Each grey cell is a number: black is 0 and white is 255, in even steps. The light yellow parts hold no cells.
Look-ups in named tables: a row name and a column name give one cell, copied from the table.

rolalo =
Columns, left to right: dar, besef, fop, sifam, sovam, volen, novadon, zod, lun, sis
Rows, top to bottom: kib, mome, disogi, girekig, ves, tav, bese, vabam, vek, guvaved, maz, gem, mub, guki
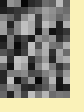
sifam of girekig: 191
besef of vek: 47
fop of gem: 19
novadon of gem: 98
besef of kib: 148
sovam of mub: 37
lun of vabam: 165
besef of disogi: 103
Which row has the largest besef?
gem

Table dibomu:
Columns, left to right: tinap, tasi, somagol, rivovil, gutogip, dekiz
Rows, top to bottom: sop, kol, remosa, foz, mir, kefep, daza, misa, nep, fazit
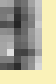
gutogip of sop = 162
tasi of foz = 86
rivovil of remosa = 87
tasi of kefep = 163
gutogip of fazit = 147
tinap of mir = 141
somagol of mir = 76
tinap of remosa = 122
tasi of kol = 118
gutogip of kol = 145
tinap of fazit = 86
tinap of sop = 167
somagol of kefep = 102
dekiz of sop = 197
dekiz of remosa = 189
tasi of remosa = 139
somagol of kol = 62
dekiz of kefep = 183

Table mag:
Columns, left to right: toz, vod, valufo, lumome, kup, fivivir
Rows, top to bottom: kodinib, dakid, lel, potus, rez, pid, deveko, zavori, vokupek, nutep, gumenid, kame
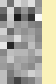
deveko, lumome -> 134
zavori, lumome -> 182
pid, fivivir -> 134
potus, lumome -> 162
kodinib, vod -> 113
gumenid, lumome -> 173
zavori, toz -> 135
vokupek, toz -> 160
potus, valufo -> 150
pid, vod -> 166
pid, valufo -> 220
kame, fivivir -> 168
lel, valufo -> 26
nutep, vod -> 143
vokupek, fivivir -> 140
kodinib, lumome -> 193
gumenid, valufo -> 160
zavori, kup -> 161
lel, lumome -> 112

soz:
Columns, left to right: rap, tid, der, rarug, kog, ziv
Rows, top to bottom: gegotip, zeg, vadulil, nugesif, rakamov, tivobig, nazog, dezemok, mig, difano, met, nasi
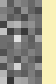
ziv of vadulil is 112
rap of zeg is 124
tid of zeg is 112
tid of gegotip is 92
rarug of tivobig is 123
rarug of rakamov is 56
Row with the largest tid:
nugesif

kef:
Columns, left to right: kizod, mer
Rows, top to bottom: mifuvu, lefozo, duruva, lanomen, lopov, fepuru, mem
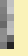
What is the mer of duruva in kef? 159
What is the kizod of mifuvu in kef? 136
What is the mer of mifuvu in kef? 193
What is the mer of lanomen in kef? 185
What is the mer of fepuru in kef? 104
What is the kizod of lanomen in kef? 105

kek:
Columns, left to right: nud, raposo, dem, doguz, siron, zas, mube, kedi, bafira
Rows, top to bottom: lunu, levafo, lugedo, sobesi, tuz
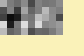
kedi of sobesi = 143
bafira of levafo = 127
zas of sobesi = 217
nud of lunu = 176
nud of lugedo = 65
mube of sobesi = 135
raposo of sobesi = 28
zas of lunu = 129
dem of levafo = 58

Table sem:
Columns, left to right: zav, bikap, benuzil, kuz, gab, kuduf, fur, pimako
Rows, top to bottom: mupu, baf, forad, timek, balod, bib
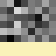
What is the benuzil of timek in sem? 205
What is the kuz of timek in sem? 95
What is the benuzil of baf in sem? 218
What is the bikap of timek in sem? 63
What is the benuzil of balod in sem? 179
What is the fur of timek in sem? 69
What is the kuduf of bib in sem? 85
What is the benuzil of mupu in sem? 20
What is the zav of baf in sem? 96
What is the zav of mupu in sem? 146
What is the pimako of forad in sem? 100
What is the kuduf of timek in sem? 49
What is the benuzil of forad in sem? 84
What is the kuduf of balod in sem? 136
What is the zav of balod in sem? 189
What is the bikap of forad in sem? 102
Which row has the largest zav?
balod

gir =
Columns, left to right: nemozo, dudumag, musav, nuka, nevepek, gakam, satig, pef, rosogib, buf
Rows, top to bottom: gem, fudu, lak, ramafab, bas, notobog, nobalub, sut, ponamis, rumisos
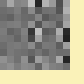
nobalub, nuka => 117
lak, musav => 118
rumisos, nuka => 139
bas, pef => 98
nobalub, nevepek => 139
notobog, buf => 33
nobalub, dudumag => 120
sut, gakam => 116
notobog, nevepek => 71
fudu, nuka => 104
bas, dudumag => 99
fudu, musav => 125
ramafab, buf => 163
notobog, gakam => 162
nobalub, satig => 121
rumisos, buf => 108
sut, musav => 114
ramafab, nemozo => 118
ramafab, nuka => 112
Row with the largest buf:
fudu

